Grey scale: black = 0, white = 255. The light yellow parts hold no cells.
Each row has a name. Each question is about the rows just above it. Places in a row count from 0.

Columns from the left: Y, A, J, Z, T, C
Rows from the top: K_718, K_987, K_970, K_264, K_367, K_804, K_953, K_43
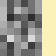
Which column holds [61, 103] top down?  T
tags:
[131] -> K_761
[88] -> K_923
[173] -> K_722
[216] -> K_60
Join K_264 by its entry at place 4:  K_761
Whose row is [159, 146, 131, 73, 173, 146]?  K_367
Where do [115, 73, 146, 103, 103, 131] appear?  K_43
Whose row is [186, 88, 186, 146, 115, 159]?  K_987
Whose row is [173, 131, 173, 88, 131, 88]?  K_264

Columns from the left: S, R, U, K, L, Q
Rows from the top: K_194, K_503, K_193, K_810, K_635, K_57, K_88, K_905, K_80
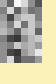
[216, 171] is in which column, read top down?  K
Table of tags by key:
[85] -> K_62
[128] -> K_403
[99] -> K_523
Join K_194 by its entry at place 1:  K_523
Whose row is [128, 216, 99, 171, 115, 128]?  K_503
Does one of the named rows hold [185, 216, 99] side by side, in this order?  no
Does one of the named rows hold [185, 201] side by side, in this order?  yes
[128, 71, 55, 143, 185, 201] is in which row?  K_57
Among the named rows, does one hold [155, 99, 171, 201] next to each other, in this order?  no

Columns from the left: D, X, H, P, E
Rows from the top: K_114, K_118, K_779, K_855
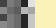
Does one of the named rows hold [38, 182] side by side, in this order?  no
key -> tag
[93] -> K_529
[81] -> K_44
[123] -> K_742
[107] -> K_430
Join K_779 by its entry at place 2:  K_430
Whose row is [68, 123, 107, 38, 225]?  K_114

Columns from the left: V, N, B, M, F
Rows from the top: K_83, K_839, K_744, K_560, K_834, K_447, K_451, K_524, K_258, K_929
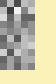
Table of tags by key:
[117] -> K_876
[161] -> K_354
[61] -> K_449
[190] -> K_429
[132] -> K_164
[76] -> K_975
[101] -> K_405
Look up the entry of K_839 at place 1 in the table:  K_449
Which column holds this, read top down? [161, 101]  V
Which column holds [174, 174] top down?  M

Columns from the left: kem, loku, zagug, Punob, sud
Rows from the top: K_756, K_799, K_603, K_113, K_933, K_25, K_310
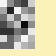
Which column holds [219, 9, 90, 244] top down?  Punob
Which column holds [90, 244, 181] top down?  Punob
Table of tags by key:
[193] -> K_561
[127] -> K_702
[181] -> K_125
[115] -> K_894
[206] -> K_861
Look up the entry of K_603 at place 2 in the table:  K_894
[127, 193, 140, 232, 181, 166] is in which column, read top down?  sud
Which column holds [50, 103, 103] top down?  loku
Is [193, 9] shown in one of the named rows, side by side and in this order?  yes
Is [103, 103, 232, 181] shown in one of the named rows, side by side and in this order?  yes

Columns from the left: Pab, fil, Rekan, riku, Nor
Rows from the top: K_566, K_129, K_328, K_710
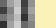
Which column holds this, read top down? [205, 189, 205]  Rekan
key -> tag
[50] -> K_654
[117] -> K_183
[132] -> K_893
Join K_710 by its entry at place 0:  K_654
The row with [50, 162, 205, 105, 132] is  K_710
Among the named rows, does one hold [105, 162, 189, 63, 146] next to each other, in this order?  yes
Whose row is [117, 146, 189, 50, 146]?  K_328
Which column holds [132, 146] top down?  fil

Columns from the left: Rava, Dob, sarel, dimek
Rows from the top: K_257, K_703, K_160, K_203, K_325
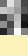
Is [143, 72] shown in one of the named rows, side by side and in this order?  yes
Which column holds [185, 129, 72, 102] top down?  Dob
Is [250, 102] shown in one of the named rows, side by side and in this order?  no
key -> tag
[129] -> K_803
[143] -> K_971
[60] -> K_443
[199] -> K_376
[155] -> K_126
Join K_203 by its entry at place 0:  K_971
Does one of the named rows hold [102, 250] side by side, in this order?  yes
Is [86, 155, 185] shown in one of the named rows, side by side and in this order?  no

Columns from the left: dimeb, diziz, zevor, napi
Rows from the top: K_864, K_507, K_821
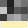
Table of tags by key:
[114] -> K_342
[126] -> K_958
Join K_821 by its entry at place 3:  K_958
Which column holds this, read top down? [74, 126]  napi
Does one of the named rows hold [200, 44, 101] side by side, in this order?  no
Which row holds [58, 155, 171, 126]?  K_821
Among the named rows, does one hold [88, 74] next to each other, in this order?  yes

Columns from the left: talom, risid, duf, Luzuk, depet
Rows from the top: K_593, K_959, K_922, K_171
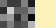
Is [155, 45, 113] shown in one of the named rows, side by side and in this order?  yes
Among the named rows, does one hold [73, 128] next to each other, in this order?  yes
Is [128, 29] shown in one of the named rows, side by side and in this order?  yes

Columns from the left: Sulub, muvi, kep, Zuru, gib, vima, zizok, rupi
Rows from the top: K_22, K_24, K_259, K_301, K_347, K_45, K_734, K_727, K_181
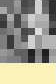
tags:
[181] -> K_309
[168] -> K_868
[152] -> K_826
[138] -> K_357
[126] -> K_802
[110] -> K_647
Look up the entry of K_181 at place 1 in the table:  K_802
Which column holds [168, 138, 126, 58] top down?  muvi
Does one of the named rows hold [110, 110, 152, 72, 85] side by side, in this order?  yes

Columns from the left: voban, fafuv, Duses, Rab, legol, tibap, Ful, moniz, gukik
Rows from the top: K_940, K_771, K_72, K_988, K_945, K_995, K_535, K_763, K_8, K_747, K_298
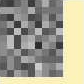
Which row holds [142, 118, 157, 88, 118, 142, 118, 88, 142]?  K_763
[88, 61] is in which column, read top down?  tibap
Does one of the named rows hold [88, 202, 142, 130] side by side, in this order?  yes
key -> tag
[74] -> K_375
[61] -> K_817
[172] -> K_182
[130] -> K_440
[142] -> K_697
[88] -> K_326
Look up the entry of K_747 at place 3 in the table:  K_375
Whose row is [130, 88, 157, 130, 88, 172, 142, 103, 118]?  K_298

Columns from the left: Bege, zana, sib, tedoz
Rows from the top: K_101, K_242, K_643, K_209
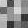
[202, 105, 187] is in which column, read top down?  Bege
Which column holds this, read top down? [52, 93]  tedoz
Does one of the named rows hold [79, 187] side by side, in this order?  yes
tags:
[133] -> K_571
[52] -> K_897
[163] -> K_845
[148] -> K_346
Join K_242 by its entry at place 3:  K_346

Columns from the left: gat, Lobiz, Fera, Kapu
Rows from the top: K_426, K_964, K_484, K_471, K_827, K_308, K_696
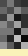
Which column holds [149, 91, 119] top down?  Lobiz
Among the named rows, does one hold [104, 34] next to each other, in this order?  yes
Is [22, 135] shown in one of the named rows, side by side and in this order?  yes
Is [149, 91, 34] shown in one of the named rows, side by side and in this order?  yes

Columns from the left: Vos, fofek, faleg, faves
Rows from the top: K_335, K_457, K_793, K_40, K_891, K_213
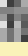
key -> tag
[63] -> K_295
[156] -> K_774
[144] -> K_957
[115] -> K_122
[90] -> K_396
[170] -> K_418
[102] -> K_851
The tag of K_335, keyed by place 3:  K_418
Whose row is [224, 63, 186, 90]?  K_40
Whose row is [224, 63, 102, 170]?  K_335
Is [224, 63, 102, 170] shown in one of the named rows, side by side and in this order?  yes
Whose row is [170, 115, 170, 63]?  K_213

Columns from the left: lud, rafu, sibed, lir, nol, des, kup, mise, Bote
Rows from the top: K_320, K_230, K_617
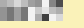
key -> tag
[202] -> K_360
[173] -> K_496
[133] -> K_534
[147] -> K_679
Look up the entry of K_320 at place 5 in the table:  K_679
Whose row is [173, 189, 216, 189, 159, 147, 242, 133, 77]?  K_320

